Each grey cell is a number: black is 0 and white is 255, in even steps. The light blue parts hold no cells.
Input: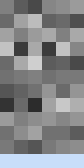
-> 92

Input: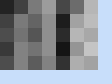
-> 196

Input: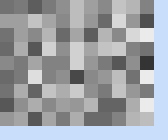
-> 235

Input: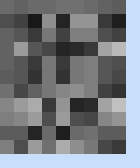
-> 92

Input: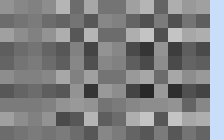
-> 174
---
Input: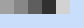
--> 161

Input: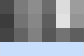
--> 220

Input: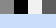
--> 136

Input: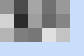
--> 210

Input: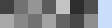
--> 169

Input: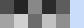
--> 193

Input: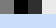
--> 122
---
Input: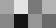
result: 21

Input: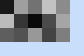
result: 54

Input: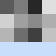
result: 159

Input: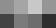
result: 123

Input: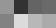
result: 219

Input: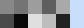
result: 10

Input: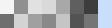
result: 211

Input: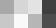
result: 249

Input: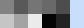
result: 163
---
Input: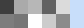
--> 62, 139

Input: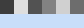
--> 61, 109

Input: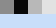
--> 139, 226

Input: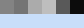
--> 131, 12

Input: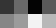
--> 52, 184

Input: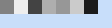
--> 129, 27

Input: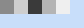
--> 138, 239
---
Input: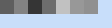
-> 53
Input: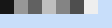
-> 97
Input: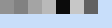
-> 164
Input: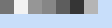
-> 150
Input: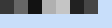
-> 18
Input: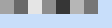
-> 229
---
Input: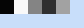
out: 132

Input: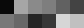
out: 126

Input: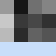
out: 22

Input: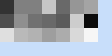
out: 105

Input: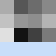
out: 86

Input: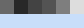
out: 83

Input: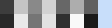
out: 103

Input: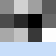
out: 209

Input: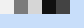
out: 214

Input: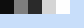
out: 42
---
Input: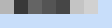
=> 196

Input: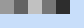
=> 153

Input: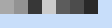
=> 168

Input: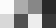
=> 237

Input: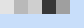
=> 207

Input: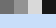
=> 147

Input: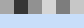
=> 199

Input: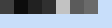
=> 106
